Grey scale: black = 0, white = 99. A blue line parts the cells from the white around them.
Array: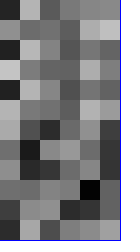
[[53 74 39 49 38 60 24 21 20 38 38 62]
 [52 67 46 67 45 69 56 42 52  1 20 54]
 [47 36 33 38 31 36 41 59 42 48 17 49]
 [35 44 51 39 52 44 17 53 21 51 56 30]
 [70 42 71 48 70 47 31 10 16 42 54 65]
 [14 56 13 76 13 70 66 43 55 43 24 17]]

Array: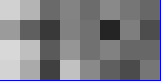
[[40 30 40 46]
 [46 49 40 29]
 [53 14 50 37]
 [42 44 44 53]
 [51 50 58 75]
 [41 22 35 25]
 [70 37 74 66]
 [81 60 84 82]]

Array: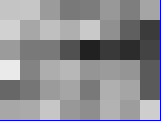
[[64 23 26 35 35 80]
 [49 37 17 58 64 61]
 [59 56 22 60 68 69]
 [48 78 13 58 47 55]
 [47 68 31 71 64 59]
 [60 74 47 67 60 77]
 [77 65 47 51 46 66]
 [76 81 60 91 40 65]]

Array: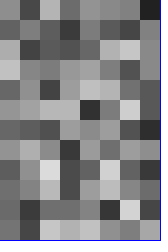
[[13 50 53 53 34 34 18 55 22 42 27 65]
 [50 27 77 32 44 80 32 61 38 52 82 49]
 [53 35 69 49 70 48 61 43 81 73 21 56]
 [57 48 40 63 74 19 54 60 38 61 51 75]
 [42 23 32 59 61 71 61 22 29 29 43 69]
 [70 36 35 48 26 71 31 54 85 72 43 77]
 [28 49 26 52 56 63 36 68 56 51 23 27]
 [55 38 67 75 40 58 40 57 36 43 41 45]]

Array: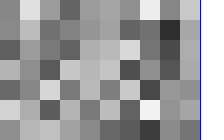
[[78 65 67 66 56 64 45]
 [52 18 29 33 59 57 54]
 [92 44 45 56 28 94 24]
 [56 39 84 31 78 38 35]
 [64 63 72 76 49 73 40]
 [60 58 68 71 72 47 53]
 [39 51 38 77 47 70 63]
 [60 44 47 35 83 36 75]
 [87 73 60 55 52 67 71]
 [52 53 37 70 41 82 55]]

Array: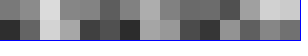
[[79 44]
 [81 52]
 [62 37]
 [31 57]
 [42 21]
 [41 29]
 [50 59]
 [67 64]
 [50 17]
 [36 31]
 [51 25]
 [52 65]
 [85 82]
 [54 39]
 [47 18]]

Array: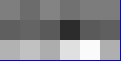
[[48 37 68]
 [48 35 97]
 [44 17 87]
 [51 35 67]
 [42 39 75]
 [49 37 69]]

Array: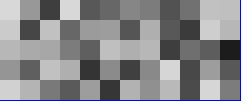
[[74 71 11 34 48]
 [75 80 36 61 83]
 [44 23 43 28 29]
 [32 34 24 83 72]
 [48 68 71 53 56]
 [52 33 68 25 69]
 [40 61 74 54 21]
 [34 60 37 20 61]
 [84 40 48 68 35]
 [24 75 65 75 47]
 [59 27 66 37 70]
 [84 79 71 58 81]]
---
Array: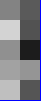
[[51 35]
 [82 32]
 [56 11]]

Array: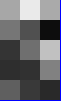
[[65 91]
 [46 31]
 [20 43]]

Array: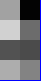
[[63  1]
 [81 42]
 [32 29]]

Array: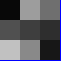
[[ 3 61]
 [31 24]
 [75 53]]

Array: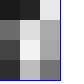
[[10 14]
 [42 86]
 [26 94]]

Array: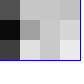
[[31 77]
 [ 4 62]
 [24 87]]

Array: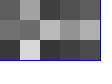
[[36 63]
 [44 42]
 [22 84]]

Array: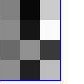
[[50  3]
 [54  8]
 [41 56]]

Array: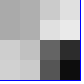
[[66 68]
 [66 68]
 [80 75]]
